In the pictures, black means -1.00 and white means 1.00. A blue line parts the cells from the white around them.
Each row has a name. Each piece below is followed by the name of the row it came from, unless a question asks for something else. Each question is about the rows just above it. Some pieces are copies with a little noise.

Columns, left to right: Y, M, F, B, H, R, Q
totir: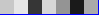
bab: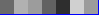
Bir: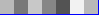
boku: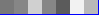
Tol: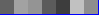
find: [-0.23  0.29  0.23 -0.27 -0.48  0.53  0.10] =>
Tol
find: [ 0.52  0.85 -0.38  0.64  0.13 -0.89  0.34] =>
totir
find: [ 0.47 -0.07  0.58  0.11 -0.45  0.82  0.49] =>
Bir
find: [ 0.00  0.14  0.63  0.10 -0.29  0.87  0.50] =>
boku
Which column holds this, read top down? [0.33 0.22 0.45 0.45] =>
Q
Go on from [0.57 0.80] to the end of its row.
[-0.58  0.69  0.16 -0.80  0.33]

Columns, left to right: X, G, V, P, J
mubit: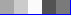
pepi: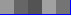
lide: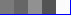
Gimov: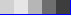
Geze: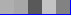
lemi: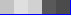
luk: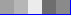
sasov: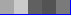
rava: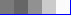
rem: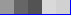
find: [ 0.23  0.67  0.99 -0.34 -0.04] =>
mubit
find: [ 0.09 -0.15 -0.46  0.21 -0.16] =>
pepi
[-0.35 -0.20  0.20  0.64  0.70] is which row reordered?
rem

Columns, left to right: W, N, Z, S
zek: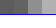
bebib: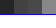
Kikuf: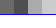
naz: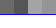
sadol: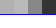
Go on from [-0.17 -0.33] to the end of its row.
[0.29 0.17]
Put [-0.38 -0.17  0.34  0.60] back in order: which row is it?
Kikuf

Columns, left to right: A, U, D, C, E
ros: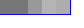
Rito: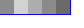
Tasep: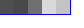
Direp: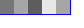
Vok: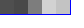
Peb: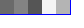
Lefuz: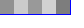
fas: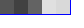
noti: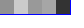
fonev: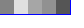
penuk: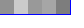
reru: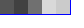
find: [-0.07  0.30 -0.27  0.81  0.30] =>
Direp
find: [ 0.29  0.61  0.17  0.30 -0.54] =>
noti
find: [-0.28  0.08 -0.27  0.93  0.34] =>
Peb
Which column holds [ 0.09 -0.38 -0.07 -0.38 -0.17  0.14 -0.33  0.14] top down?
A
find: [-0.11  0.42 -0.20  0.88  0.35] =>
Direp

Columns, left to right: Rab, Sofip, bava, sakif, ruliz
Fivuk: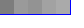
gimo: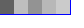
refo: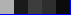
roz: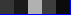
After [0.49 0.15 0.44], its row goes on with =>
[0.59]
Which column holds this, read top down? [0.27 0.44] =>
sakif
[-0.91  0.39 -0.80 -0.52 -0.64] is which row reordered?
refo

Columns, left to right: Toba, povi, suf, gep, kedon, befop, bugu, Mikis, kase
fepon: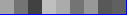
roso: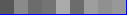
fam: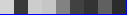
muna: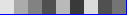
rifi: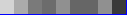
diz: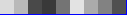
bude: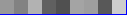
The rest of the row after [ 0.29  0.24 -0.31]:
[0.61]
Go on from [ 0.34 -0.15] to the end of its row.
[0.24 0.13 0.19]
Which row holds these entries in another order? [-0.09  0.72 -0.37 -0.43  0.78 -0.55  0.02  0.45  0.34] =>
diz
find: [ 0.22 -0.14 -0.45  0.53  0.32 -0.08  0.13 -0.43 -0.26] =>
fepon
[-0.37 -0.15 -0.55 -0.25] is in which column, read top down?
gep

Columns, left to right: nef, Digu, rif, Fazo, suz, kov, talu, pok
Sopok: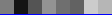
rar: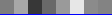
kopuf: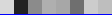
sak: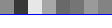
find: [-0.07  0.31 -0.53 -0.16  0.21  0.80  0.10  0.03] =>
rar
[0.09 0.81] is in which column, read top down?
rif
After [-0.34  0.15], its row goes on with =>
[-0.13 -0.23  0.60  0.43]
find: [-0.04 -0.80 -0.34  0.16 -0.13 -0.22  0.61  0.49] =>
Sopok
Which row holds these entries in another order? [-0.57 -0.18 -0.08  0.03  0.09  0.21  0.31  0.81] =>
sak

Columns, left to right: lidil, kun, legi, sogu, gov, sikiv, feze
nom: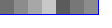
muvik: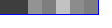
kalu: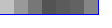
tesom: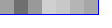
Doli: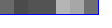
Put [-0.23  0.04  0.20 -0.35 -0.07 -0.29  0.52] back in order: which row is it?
kalu
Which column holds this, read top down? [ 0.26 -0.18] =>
lidil
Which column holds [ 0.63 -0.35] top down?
sogu
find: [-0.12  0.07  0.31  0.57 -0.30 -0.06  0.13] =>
nom

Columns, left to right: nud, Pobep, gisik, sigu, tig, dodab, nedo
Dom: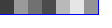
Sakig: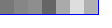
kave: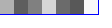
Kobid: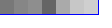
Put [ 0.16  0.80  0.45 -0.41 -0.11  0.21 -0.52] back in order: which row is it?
Dom
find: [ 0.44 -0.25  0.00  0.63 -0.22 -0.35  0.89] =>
kave

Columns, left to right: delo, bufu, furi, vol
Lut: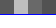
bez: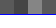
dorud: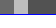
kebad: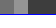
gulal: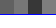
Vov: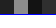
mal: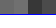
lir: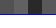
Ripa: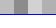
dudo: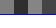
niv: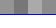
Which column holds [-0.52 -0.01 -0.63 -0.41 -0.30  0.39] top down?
vol
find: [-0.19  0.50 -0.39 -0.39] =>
dorud
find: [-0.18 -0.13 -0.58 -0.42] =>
mal
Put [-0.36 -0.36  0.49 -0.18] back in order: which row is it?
dorud
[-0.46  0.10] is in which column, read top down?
vol

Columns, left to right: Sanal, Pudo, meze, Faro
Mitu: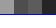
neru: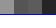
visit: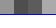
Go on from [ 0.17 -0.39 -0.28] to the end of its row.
[0.33]
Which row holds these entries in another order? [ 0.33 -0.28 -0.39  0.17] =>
visit
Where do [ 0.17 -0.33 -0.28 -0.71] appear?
neru
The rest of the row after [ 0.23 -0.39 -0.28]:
[-0.71]

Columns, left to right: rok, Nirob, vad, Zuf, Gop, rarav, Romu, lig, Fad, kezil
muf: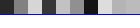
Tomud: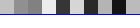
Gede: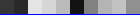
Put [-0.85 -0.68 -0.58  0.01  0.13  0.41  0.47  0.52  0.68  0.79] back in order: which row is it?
Gede
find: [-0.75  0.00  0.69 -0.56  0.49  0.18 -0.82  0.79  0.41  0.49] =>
muf
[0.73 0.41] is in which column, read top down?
lig
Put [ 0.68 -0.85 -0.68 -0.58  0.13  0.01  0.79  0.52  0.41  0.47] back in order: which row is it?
Gede

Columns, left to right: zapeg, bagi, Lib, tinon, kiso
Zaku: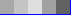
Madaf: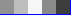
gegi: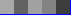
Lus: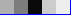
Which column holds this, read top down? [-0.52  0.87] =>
kiso
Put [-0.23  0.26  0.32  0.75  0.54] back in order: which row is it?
Zaku
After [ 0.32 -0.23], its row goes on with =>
[ 0.26  0.03 -0.52]
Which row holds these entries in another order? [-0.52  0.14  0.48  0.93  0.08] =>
Madaf
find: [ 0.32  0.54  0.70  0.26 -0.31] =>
Zaku
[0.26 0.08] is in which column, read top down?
tinon
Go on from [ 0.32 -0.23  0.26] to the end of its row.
[ 0.03 -0.52]

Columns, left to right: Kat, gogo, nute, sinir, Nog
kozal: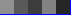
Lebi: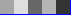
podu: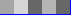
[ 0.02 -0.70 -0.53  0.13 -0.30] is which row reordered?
kozal
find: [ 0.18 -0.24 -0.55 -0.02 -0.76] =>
kozal
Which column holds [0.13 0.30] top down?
Kat
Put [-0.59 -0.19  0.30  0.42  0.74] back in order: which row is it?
Lebi
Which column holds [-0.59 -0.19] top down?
Nog
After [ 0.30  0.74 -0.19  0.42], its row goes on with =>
[-0.59]

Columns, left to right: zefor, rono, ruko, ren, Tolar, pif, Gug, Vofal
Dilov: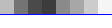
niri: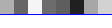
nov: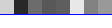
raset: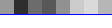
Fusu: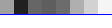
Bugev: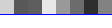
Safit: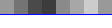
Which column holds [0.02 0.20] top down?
Vofal
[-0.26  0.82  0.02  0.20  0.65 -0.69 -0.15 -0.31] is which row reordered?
nov
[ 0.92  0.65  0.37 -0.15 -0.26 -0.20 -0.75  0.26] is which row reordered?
Fusu
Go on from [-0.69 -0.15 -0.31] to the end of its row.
[-0.26  0.82  0.02  0.20]
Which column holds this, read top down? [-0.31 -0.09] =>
rono
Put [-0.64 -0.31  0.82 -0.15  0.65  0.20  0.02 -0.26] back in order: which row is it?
Bugev

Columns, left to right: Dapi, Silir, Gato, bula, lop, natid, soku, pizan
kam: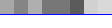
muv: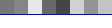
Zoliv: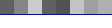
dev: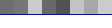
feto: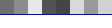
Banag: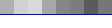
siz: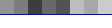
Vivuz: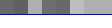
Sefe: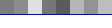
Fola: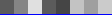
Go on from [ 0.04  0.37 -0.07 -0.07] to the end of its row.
[-0.29  0.64  0.70]
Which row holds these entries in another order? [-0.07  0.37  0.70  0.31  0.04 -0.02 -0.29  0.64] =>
Banag
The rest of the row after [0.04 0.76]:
[-0.29 -0.46  0.53  0.25  0.59]
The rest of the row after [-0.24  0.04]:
[ 0.59 -0.24 -0.35  0.53  0.25  0.37]
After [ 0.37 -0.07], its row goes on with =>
[-0.07 -0.29  0.64  0.70]

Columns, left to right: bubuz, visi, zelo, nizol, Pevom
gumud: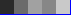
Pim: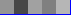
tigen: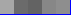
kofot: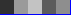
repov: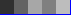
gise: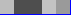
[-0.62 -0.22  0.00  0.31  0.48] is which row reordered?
repov
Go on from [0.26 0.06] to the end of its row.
[0.58]

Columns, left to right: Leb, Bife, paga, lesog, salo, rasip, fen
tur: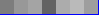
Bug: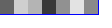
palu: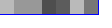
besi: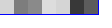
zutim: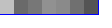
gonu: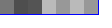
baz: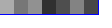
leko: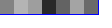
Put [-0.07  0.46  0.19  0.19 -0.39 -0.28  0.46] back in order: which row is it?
palu
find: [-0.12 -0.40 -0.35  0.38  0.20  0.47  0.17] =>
gonu

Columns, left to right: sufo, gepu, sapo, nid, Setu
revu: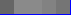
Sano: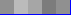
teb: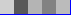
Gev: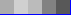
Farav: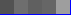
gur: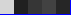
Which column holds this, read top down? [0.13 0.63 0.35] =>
sufo
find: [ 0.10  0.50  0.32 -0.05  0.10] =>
Sano
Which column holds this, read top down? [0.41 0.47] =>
sapo
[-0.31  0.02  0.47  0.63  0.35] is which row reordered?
Gev

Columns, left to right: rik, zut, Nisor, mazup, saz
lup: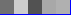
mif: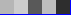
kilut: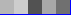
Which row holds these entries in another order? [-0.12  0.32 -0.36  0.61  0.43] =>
kilut
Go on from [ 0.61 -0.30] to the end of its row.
[ 0.49 -0.64]
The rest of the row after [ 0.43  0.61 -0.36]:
[ 0.32 -0.12]

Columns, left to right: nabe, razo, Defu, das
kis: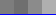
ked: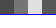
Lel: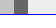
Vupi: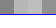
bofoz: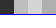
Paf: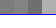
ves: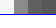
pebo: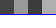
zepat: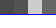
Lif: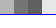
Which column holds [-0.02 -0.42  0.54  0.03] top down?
nabe
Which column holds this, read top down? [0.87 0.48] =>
Defu
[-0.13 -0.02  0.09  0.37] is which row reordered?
kis

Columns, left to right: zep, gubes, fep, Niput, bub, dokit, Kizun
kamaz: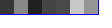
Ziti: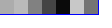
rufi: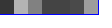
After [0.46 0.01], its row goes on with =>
[-0.47 -0.92  0.57 -0.09]
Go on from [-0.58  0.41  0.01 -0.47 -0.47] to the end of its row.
[-0.42  0.23]
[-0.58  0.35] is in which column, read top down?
zep
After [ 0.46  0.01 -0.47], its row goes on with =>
[-0.92  0.57 -0.09]
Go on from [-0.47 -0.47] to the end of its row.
[-0.42  0.23]
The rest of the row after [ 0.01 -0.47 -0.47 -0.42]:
[0.23]

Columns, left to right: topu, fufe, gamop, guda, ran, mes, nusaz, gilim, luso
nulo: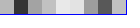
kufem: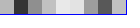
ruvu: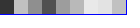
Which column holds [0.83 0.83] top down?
ran
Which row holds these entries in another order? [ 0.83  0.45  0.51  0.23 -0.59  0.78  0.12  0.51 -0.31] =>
kufem
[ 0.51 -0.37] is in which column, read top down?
guda

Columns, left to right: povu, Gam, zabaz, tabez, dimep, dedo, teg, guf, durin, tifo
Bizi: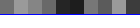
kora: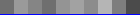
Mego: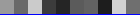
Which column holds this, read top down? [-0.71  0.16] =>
dimep
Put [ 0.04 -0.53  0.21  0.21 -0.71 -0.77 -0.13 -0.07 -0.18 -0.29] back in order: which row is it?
Bizi
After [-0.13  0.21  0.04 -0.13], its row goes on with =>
[ 0.16  0.27  0.10  0.42 -0.01 -0.41]

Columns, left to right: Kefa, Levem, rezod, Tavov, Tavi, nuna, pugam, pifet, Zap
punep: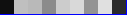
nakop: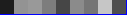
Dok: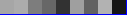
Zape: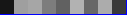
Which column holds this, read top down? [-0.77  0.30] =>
Kefa
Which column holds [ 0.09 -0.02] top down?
Tavov
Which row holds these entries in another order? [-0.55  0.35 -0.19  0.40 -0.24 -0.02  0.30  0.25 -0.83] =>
Zape
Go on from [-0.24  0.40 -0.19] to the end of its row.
[ 0.35 -0.55]
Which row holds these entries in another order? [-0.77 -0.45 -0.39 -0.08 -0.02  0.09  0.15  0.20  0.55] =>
nakop
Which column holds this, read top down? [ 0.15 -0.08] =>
pugam

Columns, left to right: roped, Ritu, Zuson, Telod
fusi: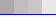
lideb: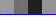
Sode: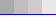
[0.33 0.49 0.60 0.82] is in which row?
Sode
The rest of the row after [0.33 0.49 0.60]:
[0.82]

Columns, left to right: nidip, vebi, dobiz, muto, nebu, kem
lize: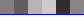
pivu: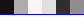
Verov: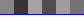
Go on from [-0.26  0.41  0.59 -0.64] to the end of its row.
[0.05]
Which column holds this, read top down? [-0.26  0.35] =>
vebi
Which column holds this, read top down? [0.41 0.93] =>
dobiz
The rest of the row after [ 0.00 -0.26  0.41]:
[ 0.59 -0.64  0.05]
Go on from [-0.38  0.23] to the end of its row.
[-0.10]

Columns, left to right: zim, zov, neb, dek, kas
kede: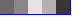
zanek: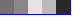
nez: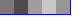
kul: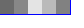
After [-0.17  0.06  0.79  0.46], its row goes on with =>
[0.01]
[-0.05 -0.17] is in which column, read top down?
zim
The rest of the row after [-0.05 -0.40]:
[0.23 0.57 0.18]

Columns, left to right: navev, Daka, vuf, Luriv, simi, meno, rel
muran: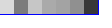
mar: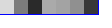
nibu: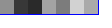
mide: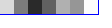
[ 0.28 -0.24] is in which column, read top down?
Luriv
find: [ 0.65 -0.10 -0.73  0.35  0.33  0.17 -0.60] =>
mar
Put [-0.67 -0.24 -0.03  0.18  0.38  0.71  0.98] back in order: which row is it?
mide
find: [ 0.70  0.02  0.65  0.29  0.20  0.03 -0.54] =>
muran
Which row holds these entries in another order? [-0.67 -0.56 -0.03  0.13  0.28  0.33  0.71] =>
mar

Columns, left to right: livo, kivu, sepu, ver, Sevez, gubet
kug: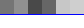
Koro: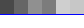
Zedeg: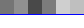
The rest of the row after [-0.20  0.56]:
[0.62]
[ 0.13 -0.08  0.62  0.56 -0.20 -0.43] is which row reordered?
kug
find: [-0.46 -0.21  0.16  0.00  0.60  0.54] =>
Koro
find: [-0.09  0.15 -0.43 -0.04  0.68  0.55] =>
Zedeg
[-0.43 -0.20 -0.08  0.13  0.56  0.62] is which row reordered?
kug
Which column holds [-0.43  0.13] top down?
sepu
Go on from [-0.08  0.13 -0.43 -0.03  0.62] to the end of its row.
[0.50]

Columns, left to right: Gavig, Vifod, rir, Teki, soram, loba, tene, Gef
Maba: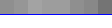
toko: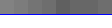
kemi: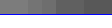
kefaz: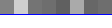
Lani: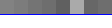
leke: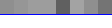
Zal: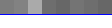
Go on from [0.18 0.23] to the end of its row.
[ 0.23 -0.25  0.28  0.12 -0.09]
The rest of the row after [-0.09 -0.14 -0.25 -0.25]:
[-0.31 -0.31]
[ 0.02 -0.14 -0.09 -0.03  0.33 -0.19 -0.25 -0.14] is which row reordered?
Lani
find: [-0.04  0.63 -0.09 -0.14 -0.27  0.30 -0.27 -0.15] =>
kefaz
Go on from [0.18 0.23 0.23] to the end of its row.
[-0.25  0.28  0.12 -0.09]

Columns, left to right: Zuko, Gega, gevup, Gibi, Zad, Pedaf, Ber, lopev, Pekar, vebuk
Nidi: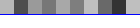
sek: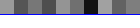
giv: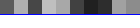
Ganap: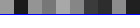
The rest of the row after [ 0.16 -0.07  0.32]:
[ 0.05 -0.54 -0.65  0.10 -0.75]
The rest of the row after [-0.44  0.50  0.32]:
[-0.49 -0.75 -0.65  0.26  0.10]
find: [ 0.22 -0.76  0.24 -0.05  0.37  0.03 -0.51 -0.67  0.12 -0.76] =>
Ganap
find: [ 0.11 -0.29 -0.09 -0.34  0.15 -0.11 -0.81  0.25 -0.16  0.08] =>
sek
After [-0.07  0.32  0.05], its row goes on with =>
[-0.54 -0.65  0.10 -0.75]
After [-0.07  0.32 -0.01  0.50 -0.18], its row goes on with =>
[-0.60  0.50]

